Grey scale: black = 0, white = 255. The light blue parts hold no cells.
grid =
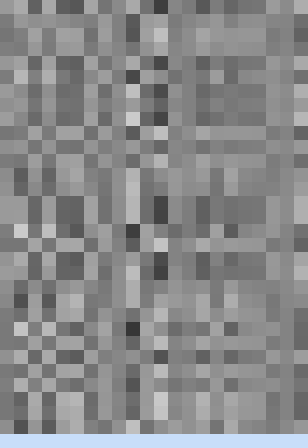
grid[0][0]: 153
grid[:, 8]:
[138, 128, 128, 133, 139, 124, 143, 137, 145, 129, 137, 132, 143, 144, 141, 141, 122, 129, 136, 142, 142, 143, 133, 121, 130, 135, 132, 126, 133, 131, 145]
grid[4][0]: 151
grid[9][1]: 123
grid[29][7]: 152
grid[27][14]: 122
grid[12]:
[140, 93, 146, 100, 152, 165, 129, 121, 143, 178, 119, 141, 152, 143, 153, 120, 162, 137, 133, 126, 137, 147]
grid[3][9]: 116
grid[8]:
[157, 136, 106, 140, 107, 111, 160, 106, 145, 203, 101, 69, 147, 129, 103, 113, 124, 117, 116, 147, 141, 182]
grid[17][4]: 165
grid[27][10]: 154
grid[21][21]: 138
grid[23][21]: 105
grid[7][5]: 113
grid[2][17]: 150
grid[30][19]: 123
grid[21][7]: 124
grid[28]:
[119, 99, 170, 102, 174, 181, 107, 150, 133, 109, 153, 200, 138, 147, 178, 143, 167, 153, 150, 116, 131, 102]
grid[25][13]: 124
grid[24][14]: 164
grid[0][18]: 117
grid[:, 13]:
[122, 134, 141, 140, 125, 127, 129, 129, 129, 142, 130, 141, 143, 140, 126, 125, 123, 143, 124, 126, 139, 147, 143, 125, 142, 124, 143, 128, 147, 145, 145]
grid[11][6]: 117
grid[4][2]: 102
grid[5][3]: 174
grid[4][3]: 160
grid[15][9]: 182
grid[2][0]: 117
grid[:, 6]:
[165, 127, 113, 122, 161, 137, 158, 149, 160, 113, 148, 117, 129, 136, 161, 162, 143, 111, 160, 163, 134, 120, 115, 137, 114, 158, 114, 137, 107, 110, 128]
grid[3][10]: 146
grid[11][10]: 150
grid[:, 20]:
[139, 132, 130, 133, 139, 132, 140, 137, 141, 131, 137, 132, 137, 138, 140, 140, 132, 130, 138, 140, 137, 135, 132, 131, 131, 137, 131, 132, 131, 131, 137]
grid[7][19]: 144
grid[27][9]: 84

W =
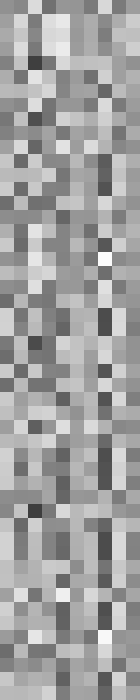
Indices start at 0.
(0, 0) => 145
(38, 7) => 76
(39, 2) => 188
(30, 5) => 160
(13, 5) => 183
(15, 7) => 179
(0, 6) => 122
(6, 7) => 103
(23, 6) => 191
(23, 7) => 77
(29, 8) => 178
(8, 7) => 207
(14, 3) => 115
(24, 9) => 146
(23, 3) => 136
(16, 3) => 190
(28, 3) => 164
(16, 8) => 160
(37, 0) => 195
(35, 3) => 165
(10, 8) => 135
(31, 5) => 158
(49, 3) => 210
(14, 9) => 146
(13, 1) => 108
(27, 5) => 196
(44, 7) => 86
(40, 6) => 189
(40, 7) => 116
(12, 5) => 166
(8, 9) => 145
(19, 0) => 188
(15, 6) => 149
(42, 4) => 239
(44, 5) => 170
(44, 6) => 178
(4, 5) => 189
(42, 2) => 117
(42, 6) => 215
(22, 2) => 192

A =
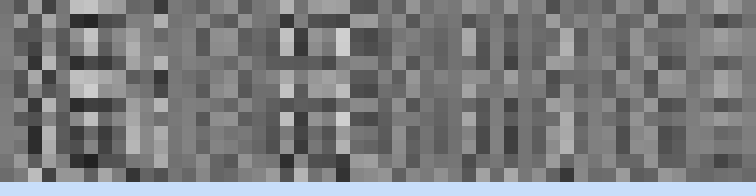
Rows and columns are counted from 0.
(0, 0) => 115
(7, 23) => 74
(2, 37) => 119
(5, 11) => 55
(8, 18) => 103
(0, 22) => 154
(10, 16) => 126
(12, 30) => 122
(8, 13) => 128
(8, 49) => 126
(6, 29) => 142
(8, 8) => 136
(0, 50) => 130
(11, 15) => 101
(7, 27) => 100
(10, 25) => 106
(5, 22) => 151
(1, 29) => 87
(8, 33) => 167
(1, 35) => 120
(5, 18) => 120
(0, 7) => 164
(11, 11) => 171
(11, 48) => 95
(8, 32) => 114
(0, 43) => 96
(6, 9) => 128
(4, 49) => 126
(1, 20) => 55
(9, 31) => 94
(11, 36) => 94
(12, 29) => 135
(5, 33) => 143
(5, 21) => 125
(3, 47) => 99
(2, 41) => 92
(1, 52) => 89
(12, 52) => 114
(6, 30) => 110
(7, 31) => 101

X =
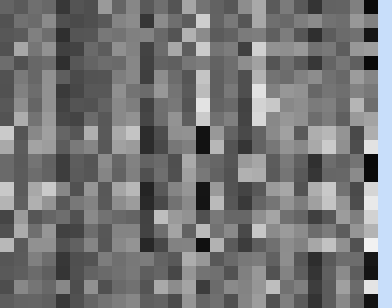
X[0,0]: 100
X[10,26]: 226
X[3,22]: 114
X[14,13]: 138
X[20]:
[77, 136, 117, 104, 136, 77, 145, 80, 106, 113, 84, 169, 140, 164, 60, 107, 138, 131, 150, 190, 113, 127, 61, 92, 160, 107, 228]
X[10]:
[169, 92, 163, 157, 92, 122, 134, 88, 161, 155, 44, 73, 119, 128, 18, 183, 84, 53, 99, 119, 147, 136, 169, 203, 144, 77, 226]
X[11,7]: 140
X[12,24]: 103
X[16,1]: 172
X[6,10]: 107
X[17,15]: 178
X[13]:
[200, 91, 168, 202, 135, 81, 150, 88, 165, 184, 36, 89, 133, 150, 21, 154, 83, 68, 88, 155, 167, 83, 174, 201, 114, 74, 213]
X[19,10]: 94
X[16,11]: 110
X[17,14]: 16
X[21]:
[93, 100, 101, 96, 57, 81, 101, 115, 125, 135, 95, 99, 75, 149, 101, 112, 80, 133, 157, 81, 127, 91, 51, 92, 137, 97, 18]
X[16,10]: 67
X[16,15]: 114
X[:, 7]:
[154, 89, 120, 92, 109, 84, 88, 99, 88, 89, 88, 140, 133, 88, 89, 114, 87, 86, 125, 106, 80, 115]
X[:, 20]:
[123, 105, 125, 143, 111, 108, 151, 136, 151, 161, 147, 122, 117, 167, 148, 112, 155, 141, 142, 131, 113, 127]
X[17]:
[184, 90, 145, 145, 81, 97, 133, 86, 137, 148, 39, 72, 130, 131, 16, 178, 91, 60, 94, 112, 141, 130, 167, 194, 144, 81, 241]
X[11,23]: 109
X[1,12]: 111
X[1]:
[82, 113, 107, 139, 79, 74, 79, 89, 132, 140, 54, 140, 111, 92, 206, 99, 121, 86, 168, 111, 105, 126, 139, 114, 110, 152, 129]
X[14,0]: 180
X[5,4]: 94
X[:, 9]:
[135, 140, 128, 130, 135, 136, 115, 126, 146, 196, 155, 130, 128, 184, 156, 100, 132, 148, 120, 121, 113, 135]
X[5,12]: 108
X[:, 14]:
[115, 206, 139, 203, 125, 196, 187, 227, 203, 18, 18, 112, 120, 21, 20, 80, 186, 16, 152, 115, 60, 101]
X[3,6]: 106

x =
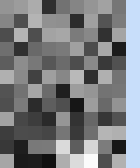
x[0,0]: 148
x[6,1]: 114
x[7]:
[79, 123, 43, 94, 79, 22, 157, 105, 147]
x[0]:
[148, 156, 172, 47, 114, 133, 149, 162, 118]
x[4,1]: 141
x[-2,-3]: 214
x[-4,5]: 51
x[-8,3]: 87
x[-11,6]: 160
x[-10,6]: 136
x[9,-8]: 76
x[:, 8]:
[118, 123, 164, 27, 81, 115, 118, 147, 82, 176, 23, 177]
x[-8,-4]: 77
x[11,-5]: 174
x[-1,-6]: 16
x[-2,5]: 93
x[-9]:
[111, 48, 105, 117, 122, 160, 76, 168, 27]
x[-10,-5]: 167
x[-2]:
[56, 30, 121, 122, 218, 93, 214, 124, 23]
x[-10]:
[77, 181, 78, 163, 167, 123, 136, 49, 164]
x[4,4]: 107
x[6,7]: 115
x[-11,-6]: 145
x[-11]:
[134, 79, 180, 145, 143, 44, 160, 84, 123]
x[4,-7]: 120
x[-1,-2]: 78

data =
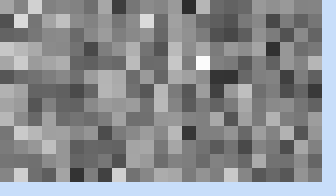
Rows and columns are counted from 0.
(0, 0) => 165
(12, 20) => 87
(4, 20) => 151
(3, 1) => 184
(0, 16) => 98
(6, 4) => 96
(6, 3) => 101
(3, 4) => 137
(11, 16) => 122
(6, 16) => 153
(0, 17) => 104
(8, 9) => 111
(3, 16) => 153
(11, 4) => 150
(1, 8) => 117
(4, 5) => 100
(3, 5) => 114
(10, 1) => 138
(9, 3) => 160
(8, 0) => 183
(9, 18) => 158
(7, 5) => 98
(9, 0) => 118
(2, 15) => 81
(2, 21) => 138
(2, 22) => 100
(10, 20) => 77
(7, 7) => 155
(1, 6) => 130
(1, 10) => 219
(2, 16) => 71
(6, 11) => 183
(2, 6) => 136
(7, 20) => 142
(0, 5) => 130
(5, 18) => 128
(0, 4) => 135
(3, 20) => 151

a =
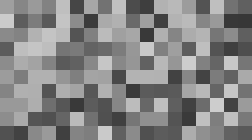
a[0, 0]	159
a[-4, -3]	101
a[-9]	[203, 93, 124, 90, 196, 140, 59, 170, 177, 106, 159, 64, 179, 186, 134, 153, 56, 55]
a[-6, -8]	97
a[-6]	[140, 172, 163, 131, 90, 97, 136, 198, 136, 150, 97, 184, 150, 205, 129, 101, 199, 118]
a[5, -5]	135
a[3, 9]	151
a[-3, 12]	95
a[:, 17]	[96, 55, 95, 78, 118, 170, 115, 155, 121, 89]
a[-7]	[92, 190, 197, 190, 117, 122, 99, 106, 124, 151, 201, 128, 159, 93, 191, 83, 63, 78]
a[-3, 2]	174
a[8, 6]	113
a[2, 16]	140
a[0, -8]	62
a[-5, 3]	177
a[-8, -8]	57
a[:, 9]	[76, 106, 167, 151, 150, 179, 58, 188, 118, 139]
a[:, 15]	[191, 153, 118, 83, 101, 124, 101, 205, 126, 130]
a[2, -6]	133
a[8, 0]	141
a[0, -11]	114
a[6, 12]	90
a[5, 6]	164
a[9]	[81, 66, 137, 154, 64, 132, 126, 202, 96, 139, 80, 92, 88, 173, 144, 130, 98, 89]
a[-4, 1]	176
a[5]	[156, 125, 177, 177, 149, 127, 164, 162, 73, 179, 179, 178, 66, 135, 67, 124, 98, 170]
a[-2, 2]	85
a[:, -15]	[130, 90, 196, 190, 131, 177, 84, 111, 80, 154]
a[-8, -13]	84
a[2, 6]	128
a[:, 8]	[193, 177, 160, 124, 136, 73, 136, 134, 64, 96]
